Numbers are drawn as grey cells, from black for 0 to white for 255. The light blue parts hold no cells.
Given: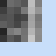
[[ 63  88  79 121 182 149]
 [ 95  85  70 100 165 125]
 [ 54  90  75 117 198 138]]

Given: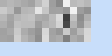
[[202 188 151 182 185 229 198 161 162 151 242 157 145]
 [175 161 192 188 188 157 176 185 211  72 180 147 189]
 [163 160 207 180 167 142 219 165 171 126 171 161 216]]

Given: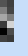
[[127  69]
 [ 59 211]
 [ 66  56]]

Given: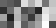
[[ 48 108 186  77  95  36 223 206]
 [107  68 209  94 133 165 252  72]]

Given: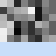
[[ 63 142 170 178 242  19 116 104]
 [187 206  30  98  48 178 152  96]
 [236 125  87 164  69  43 145 166]]

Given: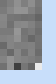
[[123 135 148 147 129 115]
 [133 113 135 137 129 115]
 [129 132 145 119 104 115]
 [123 105 134 114 131 108]
 [113 145  63 118 100 234]]

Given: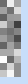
[[161 114 220]
 [205 139  63]
 [159 129  76]
 [169 169 218]
 [134 212 145]]

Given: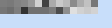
[[117 109 125  50 112 112 112 123  76 142 223 209 202 210]]

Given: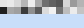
[[ 31 167 159  59 143  90 219 241 115 189 235 195]]
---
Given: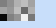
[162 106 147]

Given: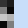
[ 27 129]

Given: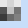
[234 195  58]

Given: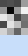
[156 153 202  72]

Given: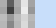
[163 236 188 135]

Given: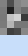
[142 128 194 122]
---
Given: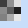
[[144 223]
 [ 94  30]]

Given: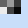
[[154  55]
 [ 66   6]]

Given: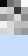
[[111 140]
 [199  54]]

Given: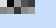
[[ 10 154]
 [146  52]]

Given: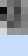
[[111  96]
 [127  63]]

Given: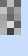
[[187  95]
 [118 162]]

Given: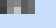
[[128 136]
 [139 196]]

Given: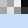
[[163 237]
 [226 148]]
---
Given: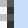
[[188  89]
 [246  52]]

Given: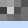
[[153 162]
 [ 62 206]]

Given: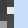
[[ 60  70]
 [ 63 231]]

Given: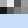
[[170 233]
 [ 22  89]]

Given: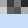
[[168  62]
 [207  99]]

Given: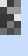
[[224  60]
 [ 65 157]]
